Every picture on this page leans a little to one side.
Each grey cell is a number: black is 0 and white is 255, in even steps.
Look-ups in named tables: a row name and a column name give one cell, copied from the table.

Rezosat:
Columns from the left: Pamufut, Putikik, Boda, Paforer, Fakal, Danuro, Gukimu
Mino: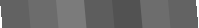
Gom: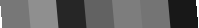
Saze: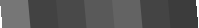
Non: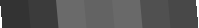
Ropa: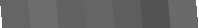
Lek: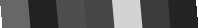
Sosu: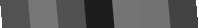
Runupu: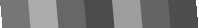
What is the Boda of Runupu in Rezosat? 103
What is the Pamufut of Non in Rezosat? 51
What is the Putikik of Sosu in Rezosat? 119
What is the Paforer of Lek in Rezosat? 71
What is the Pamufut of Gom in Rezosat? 119
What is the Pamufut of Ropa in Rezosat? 101
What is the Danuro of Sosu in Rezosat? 114
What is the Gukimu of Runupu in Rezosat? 78
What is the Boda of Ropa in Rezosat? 98
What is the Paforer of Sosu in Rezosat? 29
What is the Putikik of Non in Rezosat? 59
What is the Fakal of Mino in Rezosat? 82
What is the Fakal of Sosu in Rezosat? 116
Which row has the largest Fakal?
Lek

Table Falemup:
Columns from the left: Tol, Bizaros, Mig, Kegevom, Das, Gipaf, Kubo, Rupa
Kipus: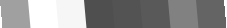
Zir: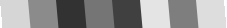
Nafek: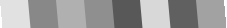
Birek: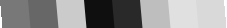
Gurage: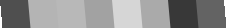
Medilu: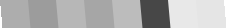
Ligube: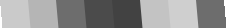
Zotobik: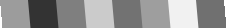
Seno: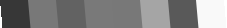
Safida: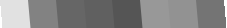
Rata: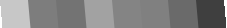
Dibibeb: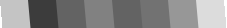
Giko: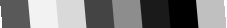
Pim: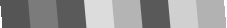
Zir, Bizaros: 139
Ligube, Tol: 202
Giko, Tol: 89
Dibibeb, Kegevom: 129
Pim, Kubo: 208
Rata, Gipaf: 128
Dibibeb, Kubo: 151
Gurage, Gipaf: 170
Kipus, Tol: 160
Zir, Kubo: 126
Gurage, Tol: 79
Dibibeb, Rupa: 220
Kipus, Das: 83
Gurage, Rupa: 99
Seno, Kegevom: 121

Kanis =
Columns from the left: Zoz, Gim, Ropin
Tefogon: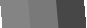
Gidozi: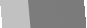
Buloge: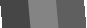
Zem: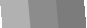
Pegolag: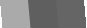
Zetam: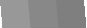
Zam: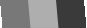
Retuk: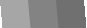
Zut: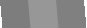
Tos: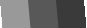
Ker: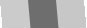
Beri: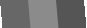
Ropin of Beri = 85
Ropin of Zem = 124
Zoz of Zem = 177
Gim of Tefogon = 121
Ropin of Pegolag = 101
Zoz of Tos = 153

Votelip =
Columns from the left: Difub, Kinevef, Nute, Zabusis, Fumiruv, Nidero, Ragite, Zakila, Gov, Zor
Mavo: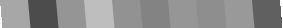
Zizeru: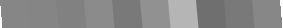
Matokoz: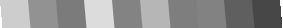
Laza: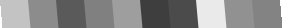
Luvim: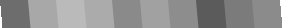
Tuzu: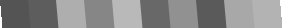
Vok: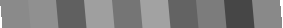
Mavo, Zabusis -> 190
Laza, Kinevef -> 140
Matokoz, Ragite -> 126
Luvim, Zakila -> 91
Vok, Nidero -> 162
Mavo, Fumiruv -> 146
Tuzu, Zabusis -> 134
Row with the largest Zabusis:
Matokoz

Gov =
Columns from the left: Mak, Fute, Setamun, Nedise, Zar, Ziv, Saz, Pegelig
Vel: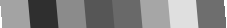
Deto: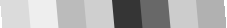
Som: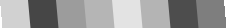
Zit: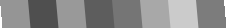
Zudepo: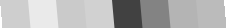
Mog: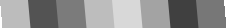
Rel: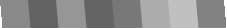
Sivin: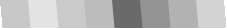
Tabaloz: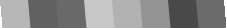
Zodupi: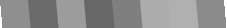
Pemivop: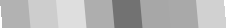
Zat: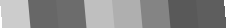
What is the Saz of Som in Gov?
77
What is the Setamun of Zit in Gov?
153
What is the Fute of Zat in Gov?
103
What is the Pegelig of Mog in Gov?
119
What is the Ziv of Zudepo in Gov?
131
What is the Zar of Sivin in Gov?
106
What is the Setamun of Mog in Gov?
123
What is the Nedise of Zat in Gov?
191
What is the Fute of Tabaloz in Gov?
97
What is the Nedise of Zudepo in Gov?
209
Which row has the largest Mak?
Deto

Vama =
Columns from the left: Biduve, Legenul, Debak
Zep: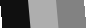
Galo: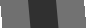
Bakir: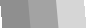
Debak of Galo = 114
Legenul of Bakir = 163
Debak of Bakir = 214
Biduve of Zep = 16
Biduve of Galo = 112
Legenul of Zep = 174
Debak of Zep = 130
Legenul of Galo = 48
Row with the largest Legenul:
Zep

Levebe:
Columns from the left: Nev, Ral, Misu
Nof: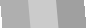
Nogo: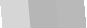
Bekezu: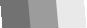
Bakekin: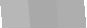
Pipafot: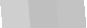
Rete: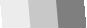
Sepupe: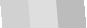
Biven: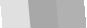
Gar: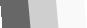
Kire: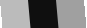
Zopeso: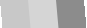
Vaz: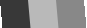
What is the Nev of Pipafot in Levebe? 207
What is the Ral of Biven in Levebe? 168
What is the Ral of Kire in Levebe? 15
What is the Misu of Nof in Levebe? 160
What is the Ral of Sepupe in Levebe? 222
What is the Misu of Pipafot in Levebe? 195
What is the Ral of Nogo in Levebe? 182
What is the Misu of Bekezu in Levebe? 233
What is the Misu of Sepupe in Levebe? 188
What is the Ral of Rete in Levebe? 200
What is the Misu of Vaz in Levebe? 136
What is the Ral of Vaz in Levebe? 185
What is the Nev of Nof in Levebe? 175
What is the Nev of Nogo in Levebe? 214
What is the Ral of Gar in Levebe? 207
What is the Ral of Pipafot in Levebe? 191
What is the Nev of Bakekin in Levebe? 183

